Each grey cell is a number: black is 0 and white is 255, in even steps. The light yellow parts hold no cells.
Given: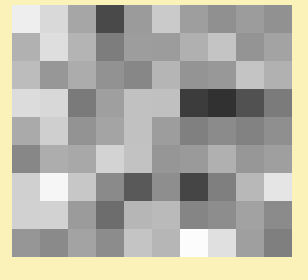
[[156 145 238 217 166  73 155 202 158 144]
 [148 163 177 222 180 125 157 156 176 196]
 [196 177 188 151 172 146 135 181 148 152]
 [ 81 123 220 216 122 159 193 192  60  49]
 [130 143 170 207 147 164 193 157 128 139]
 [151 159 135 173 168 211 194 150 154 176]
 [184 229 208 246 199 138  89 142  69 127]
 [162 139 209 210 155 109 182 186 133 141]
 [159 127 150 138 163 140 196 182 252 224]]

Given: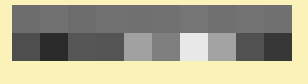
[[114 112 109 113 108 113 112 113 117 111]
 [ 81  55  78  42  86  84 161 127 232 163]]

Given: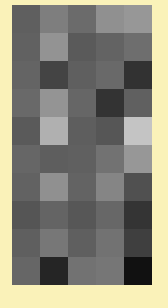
[[144 151  95 126 107]
 [ 99 110  97 147  90]
 [105  50 100  68  95]
 [ 51  96 105 148 102]
 [ 86 196  90 176  94]
 [114 151 102  94  96]
 [133  80  98 144  99]
 [103  52  85 100  87]
 [114  63  95 119  95]
 [118  17 102  37 114]]

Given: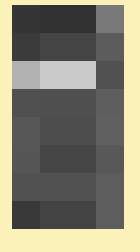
[[ 49 121  53  49]
 [ 69  92  59  69]
 [202  81 177 202]
 [ 79  94  80  79]
 [ 77  96  87  77]
 [ 70  88  86  70]
 [ 81  93  81  81]
 [ 67  93  56  67]]

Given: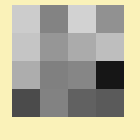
[[210 145 204 131]
 [171 190 197 150]
 [134  22 173 128]
 [ 97  90  75 130]]

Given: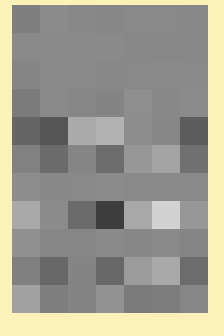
[[137 136 127 140 136 134 137]
 [136 136 137 138 138 138 136]
 [138 137 133 137 137 136 137]
 [136 139 123 137 134 132 142]
 [135  93 101  85 171 178 141]
 [164 112 129 107 133 108 151]
 [137 137 141 136 137 139 137]
 [210 151 169 139 107  61 168]
 [137 133 144 134 134 138 135]
 [169 108 128 103 132 104 155]
 [125 134 161 126 132 146 123]]

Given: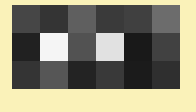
[[ 64 108  70  52  95  58]
 [ 25  65  33 245  82 225]
 [ 27  47  52  86  35  57]]
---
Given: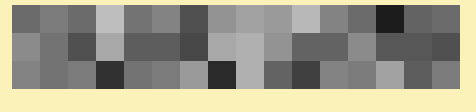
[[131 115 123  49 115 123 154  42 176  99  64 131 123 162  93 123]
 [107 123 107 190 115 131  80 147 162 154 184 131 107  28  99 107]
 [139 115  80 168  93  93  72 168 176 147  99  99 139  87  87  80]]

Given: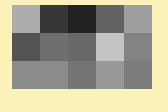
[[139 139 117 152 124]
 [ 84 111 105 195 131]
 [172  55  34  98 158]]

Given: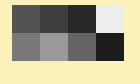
[[121 153 101  28]
 [ 83  62  40 237]]

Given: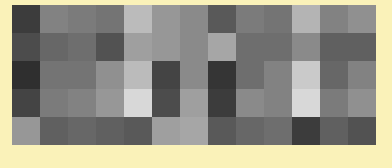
[[ 68 123 130 151 216  76 159  60 138 130 216 123 144]
 [ 60 130 123 116 187 151 138  89 123 116 180 130 144]
 [ 47 116 116 144 187  68 138  53 110 130 202 103 130]
 [ 76 103 110  82 159 151 138 166 110 110 138  96  96]
 [151  96 103  96  89 159 166  89 103 110  60  96  82]]

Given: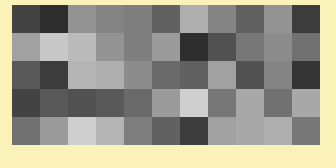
[[113 155 207 180 126  97  60 161 168 174 119]
 [161 200 187 147 126 155  46  81 119 140 113]
 [ 89  60 180 174 140 105  97 161  81 132  53]
 [ 67  46 147 132 126  97 174 132  97 147  60]
 [ 67  89  81  89 105 155 207 119 168 113 168]]

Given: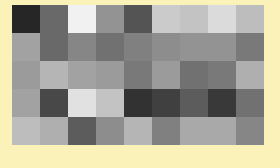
[[ 38 105 241 147  84 203 195 219 189]
 [162  72 225 195  50  64  92  57 113]
 [155 181 162 155 121 155 113 121 175]
 [162 105 134 113 128 141 147 147 121]
 [189 175  92 141 181 128 169 169 134]]

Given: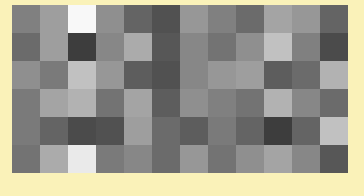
[[128 158 248 143 100  81 151 128 107 164 151 100]
 [115 171 234 122 135 107 151 115 143 164 135  87]
 [143 122 193 151  93  81 135 151 158  93 107 178]
 [122 164 178 115 164  93 143 128 115 178 135 107]
 [122 100  75  81 158 107  93 122 100  61 100 193]
 [107 158  61 135 171  87 135 115 143 193 128  75]]

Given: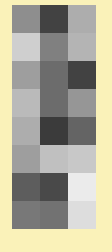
[[ 93  73 235]
 [120 114 221]
 [158 192 200]
 [207 128 180]
 [142  66 173]
 [186 108 150]
 [173  59 100]
 [158 108  66]]

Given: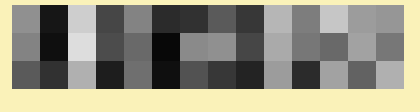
[[131  15 221  76 105   8 138 144  70 170 119 105 162 119]
 [144  22 206  70 131  43  49  90  55 182 125 198 156 150]
 [ 90  49 176  29 111  15  82  55  35 156  43 162  98 176]]
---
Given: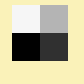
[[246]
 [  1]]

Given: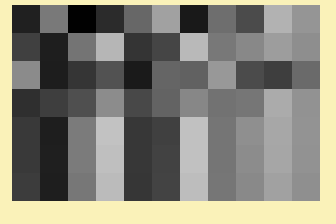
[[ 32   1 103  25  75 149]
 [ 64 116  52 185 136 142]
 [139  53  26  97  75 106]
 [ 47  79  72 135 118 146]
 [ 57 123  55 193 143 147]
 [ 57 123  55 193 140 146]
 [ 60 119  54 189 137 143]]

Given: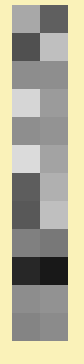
[[168]
 [ 80]
 [141]
 [214]
 [142]
 [219]
 [ 93]
 [ 88]
 [128]
 [ 39]
 [141]
 [132]]

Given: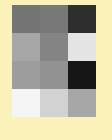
[[116  46]
 [166 229]
 [157  22]
 [245 167]]

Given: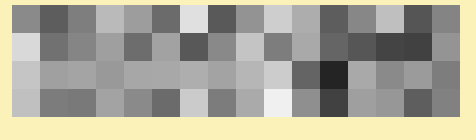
[[138 126 157 224 147 173 135  85]
 [217 133 109  88 196 169  86  65]
 [197 164 167 174 182 100 169 155]
 [192 121 138 203 170 143 159  94]]

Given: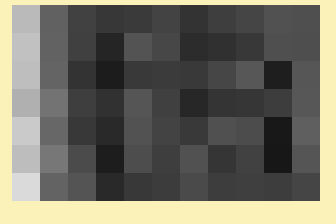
[[186  65  58  51  69  79]
 [193  64  83  44  56  78]
 [190  51  57  57  87  86]
 [176  62  85  39  54  87]
 [202  56  82  57  76  95]
 [189  75  77  81  65  85]
 [218  84  56  74  63  69]]

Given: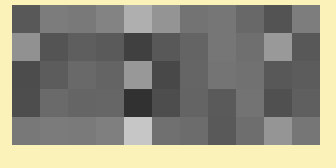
[[ 88 121 175 115 104 125]
 [145  94  64 100 111  88]
 [ 76 105 152 101 113  92]
 [ 77 101  49 100 115  95]
 [120 122 198 108 110 118]]

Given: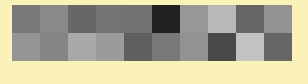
[[120 103 114 151 101]
 [149 169  95 146 194]]
